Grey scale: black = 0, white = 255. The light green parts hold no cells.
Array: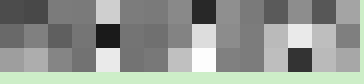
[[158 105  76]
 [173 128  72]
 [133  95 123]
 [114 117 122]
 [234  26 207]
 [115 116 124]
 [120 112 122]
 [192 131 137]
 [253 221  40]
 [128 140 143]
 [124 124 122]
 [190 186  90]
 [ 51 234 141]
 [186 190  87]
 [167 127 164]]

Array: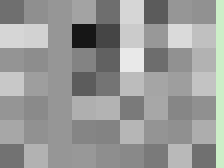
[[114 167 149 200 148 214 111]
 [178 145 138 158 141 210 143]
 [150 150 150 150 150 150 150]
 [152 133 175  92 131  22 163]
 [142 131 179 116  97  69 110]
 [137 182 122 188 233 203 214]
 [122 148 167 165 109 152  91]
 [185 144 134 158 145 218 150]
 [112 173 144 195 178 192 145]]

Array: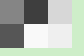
[[ 86 133]
 [249  62]
 [239 215]]

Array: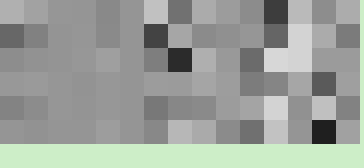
[[149 131 152 141 103 176]
 [146 140 154 146 129 162]
 [149 150 150 148 148 150]
 [149 148 147 151 150 149]
 [157 151 151 159 138 137]
 [149 149 149 149 149 149]
 [136 120 156 126  67 193]
 [183 135 155  43 166 113]
 [170 138 165 175 139 171]
 [139 156 157 153 144 156]
 [112 164 124 107 150 140]
 [194 211 133 215 101  61]
 [149 145 166 211 211 186]
 [ 31 192  90 155 171 141]
 [161 130 159 155 123 172]]

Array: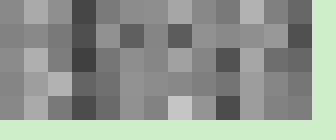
[[136 132 138 129 137]
 [170 158 174 137 170]
 [121 178 125 121 143]
 [ 75 100  63  78  69]
 [105 111 117 145 122]
 [145 146 142  95 140]
 [130 140 134 133 141]
 [197 136 161  92 166]
 [147 127 133 145 136]
 [ 76 116  81 137 120]
 [156 157 166 143 178]
 [129 134 110 152 128]
 [125 117 102  80 103]]

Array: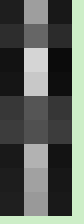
[[ 31  29  25  60  55  21  18  45  30]
 [153 161 178  80  85 200 213 102 158]
 [ 25  23  19  60  54  14  11  43  24]]

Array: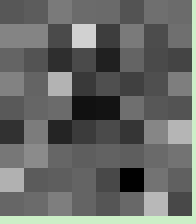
[[101 177 119  49  88 129  99 132  86]
 [108  91 139 124 102 100  83 131  93]
 [126  94 101  36 108 179  46  74 122]
 [100  99  95  58  18  56  74 209 107]
 [ 84  72  98  74  20  80  33  61 106]
 [103   0  94  53 111  64  99 123  83]
 [185 114 106 134  87  80  73  75 112]
 [ 72  97 114 181  83 126  68 112 108]]

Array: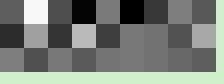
[[126  45  95]
 [ 81 159 247]
 [121  51  78]
 [ 91 184   5]
 [117  61 124]
 [120 120   1]
 [114 114  57]
 [105  84 125]
 [ 95 168  87]]
